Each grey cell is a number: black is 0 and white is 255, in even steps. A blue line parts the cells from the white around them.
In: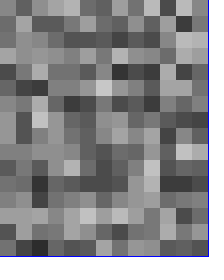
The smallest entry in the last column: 68
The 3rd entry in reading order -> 143
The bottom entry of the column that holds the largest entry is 164
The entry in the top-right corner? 135
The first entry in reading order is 135
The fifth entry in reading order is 179
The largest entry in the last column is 179
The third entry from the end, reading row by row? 90
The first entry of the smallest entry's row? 114
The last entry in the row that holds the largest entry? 114
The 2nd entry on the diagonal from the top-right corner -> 60
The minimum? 44
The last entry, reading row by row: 83
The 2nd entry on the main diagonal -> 164
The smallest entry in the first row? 75
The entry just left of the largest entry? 150
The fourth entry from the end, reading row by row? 143
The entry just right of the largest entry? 150
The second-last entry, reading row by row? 96
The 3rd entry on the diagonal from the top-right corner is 135
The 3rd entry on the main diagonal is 135

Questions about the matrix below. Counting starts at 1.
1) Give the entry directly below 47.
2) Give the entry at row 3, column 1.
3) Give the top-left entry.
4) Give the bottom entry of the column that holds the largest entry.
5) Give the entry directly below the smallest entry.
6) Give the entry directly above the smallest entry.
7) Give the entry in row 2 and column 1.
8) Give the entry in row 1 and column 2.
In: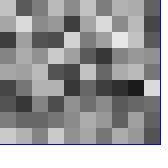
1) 90
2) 62
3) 194
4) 172
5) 103
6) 186
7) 166
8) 90

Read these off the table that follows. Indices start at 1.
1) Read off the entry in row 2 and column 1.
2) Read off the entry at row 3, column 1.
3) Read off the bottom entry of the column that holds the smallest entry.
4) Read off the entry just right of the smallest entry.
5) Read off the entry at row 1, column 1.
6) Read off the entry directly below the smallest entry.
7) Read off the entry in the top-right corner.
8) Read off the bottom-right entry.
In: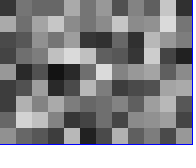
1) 170
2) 74
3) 61
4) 41
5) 54
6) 41
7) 48
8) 152

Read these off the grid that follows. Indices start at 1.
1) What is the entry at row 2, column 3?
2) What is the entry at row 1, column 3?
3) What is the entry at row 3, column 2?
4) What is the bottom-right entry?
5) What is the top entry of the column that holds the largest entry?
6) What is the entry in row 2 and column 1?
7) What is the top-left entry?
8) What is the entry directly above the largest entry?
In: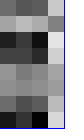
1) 172
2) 92
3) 58
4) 215
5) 201
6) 164
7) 108
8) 129

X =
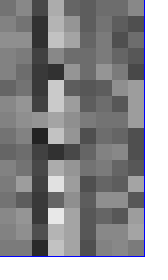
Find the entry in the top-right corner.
136
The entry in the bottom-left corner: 123
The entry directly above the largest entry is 101
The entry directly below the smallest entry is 65
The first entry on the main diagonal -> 115
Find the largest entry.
232
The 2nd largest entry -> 225
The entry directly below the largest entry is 180
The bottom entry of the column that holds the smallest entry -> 42
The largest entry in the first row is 172
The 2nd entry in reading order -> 136
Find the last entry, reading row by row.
123
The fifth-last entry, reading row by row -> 164
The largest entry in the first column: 143
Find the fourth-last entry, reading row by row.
79
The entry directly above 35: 149
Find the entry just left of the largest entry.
57
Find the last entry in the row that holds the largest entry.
157
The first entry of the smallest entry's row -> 115
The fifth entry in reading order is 101
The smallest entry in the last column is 72
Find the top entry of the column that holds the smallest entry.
72
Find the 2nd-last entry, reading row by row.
136
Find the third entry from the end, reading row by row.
130

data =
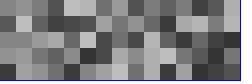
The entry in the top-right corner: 175
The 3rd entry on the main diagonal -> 154
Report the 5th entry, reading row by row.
189
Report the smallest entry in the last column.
51
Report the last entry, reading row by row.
81
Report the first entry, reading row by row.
132
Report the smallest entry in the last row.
51
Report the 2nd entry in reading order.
146
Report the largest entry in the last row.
189
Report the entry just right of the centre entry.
73
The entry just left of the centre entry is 73
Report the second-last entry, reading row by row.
65
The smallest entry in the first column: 59
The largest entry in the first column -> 146
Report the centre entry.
111
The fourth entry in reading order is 81

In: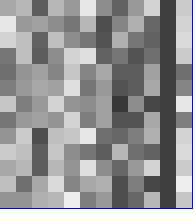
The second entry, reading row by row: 182
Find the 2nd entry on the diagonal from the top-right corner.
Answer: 64
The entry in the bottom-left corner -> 147
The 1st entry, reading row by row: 168
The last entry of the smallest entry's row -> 230
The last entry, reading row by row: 197
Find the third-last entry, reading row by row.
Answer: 182
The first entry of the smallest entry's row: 197
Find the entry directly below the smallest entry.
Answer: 84
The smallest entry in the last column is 110
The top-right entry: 204
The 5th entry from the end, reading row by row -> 78
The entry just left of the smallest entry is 161
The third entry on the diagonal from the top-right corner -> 98
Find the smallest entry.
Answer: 56
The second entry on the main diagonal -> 154
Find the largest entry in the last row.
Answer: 238
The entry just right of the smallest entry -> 140

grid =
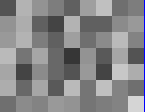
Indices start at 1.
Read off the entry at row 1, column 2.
179
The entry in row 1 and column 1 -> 83
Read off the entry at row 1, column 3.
147
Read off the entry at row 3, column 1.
153
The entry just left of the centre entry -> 104
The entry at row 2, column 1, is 147
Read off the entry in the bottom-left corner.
111
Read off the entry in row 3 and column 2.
179
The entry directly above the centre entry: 159
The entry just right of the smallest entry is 147
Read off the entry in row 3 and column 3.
125
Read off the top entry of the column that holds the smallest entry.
96
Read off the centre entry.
54
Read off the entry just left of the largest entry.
131
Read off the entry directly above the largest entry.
111
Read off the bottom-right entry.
213
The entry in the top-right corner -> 125

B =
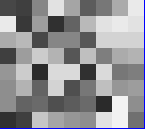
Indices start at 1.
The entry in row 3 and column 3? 71
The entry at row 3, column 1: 171
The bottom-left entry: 48
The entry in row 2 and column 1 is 234
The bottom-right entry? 112
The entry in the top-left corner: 71
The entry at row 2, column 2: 56
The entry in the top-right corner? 234
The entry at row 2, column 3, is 157
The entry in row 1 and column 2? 63
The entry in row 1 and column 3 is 134
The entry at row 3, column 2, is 185
